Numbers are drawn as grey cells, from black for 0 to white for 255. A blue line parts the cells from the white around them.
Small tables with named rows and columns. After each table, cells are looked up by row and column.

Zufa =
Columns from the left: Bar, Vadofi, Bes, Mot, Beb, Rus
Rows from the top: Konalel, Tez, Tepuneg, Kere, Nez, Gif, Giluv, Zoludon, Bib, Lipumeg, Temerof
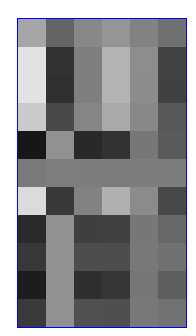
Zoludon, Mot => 65
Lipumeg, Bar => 29
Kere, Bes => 133
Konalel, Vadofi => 100
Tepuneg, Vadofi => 48
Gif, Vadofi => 126

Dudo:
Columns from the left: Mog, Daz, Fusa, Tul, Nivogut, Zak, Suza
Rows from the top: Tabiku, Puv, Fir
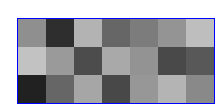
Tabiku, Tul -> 102
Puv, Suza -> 88
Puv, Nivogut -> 147
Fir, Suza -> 137
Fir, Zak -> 180
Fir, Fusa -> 166
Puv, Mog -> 194
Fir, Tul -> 72
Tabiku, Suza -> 190
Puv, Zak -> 73
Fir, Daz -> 102
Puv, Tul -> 169
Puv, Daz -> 154
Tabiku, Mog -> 143
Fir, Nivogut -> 151
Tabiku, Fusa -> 179
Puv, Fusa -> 76
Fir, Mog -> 33
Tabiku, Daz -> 46
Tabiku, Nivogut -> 124

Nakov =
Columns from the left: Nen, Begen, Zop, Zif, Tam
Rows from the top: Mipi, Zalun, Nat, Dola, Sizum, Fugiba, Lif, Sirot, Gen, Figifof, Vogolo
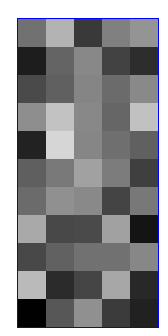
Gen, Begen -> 97
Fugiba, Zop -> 161
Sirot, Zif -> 161
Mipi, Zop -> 57
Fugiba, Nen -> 95
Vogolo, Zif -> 59
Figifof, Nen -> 186
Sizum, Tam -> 96
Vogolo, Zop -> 144
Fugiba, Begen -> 121
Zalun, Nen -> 29
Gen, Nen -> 72
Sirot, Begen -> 72
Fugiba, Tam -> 63
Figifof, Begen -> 43
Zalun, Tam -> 45
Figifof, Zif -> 167
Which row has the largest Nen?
Figifof

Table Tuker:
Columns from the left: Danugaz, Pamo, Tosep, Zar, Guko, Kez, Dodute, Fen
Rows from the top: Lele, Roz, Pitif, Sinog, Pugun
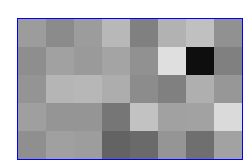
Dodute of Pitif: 175
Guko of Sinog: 194
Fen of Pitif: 151
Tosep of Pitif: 183
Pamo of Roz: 161
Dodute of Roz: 14
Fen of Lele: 145
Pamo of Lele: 139
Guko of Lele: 128
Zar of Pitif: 173
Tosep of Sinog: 149
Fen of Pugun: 162
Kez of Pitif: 128
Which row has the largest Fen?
Sinog

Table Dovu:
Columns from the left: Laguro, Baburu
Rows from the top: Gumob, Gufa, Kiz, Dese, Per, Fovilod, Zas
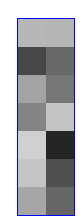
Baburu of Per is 37
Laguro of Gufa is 72
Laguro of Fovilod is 197
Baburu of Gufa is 104
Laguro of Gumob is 183
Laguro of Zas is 166
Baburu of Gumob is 181
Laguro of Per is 208
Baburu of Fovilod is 80
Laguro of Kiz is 163
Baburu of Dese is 195
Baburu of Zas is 102
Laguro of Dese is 132
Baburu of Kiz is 118

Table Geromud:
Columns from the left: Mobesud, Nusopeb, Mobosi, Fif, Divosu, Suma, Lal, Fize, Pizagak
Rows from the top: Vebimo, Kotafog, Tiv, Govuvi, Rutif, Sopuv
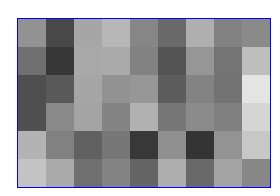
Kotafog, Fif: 170
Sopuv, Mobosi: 111
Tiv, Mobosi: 166
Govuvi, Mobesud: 80
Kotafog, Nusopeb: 55
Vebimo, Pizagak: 138

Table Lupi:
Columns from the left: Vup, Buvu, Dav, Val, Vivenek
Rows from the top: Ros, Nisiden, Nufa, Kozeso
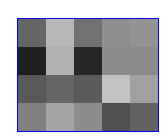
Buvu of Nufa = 101
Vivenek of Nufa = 160
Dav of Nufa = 91
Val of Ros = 143
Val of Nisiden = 140
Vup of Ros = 101
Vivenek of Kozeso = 98
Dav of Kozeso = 140
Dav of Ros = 113
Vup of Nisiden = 32
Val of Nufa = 194
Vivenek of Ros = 147
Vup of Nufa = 89
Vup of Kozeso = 128

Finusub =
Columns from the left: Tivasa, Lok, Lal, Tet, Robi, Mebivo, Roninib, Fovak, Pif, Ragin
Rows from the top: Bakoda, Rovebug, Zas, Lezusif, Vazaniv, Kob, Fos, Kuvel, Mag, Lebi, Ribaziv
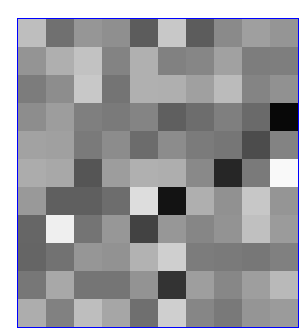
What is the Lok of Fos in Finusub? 95
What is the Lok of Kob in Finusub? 168
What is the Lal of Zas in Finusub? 200
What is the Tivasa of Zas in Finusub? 124
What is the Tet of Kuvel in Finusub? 151
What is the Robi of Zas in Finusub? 176
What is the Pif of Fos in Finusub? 199
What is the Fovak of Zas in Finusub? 187
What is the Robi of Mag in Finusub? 178
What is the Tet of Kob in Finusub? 157
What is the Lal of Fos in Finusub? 95
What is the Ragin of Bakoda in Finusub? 149
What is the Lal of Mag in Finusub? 150
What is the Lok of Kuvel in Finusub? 239
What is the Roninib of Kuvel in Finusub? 134
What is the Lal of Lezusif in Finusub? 127
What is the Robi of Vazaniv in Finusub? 108
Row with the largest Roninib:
Fos

